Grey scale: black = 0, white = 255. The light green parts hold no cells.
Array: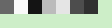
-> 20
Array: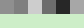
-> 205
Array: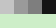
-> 126
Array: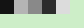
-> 137
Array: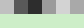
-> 45
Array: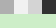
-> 212
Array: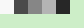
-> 134
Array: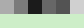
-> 27
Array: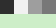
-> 158
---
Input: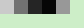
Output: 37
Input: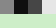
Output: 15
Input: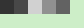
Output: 209
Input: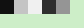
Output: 240
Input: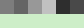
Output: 193
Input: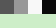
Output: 152
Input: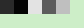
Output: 227
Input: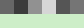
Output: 214
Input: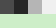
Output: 38
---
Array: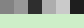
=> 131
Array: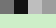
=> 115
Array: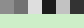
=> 141
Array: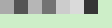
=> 170
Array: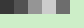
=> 55
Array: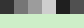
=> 51
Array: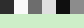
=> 45
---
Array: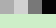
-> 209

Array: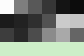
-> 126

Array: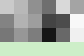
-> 184

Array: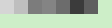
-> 191

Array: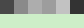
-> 138

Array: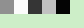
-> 252
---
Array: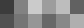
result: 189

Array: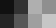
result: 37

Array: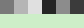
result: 140

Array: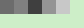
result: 200

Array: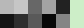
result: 34

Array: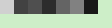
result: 100

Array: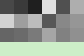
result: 80

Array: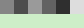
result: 47

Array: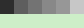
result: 151
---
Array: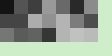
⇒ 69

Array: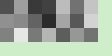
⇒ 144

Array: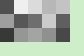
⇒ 158

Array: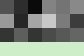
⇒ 153

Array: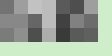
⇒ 136

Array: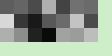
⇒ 216
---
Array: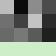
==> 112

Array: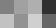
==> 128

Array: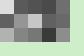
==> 97

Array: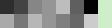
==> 46

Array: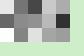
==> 103

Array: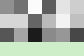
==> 214

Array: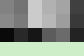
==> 137

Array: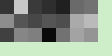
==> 141
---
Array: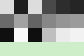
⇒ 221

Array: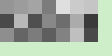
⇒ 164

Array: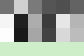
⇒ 122

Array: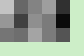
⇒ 131

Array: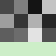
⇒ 20

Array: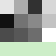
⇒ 49

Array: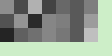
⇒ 177

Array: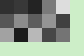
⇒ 35
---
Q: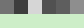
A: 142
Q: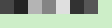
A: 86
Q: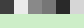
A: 214
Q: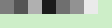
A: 234
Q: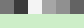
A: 99
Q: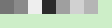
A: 181
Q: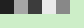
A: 136
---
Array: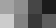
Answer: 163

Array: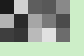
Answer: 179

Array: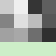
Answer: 131

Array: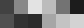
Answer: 66

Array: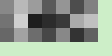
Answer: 115

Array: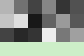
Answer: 196

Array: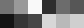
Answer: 115

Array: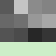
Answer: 104

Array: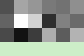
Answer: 99
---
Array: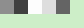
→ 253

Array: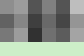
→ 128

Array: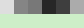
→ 39

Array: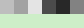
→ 75

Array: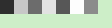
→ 87

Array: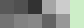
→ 50
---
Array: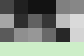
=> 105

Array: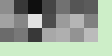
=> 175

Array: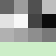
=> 164

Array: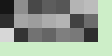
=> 127

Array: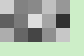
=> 69

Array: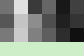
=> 94

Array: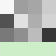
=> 143

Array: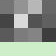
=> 124
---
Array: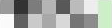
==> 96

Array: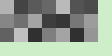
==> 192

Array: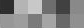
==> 157

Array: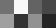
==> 51

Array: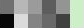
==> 219

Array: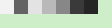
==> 99

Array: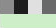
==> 28

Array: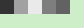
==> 161

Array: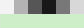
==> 179
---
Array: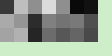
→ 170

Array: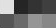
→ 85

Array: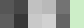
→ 94

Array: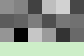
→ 92

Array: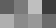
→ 175

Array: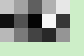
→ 16
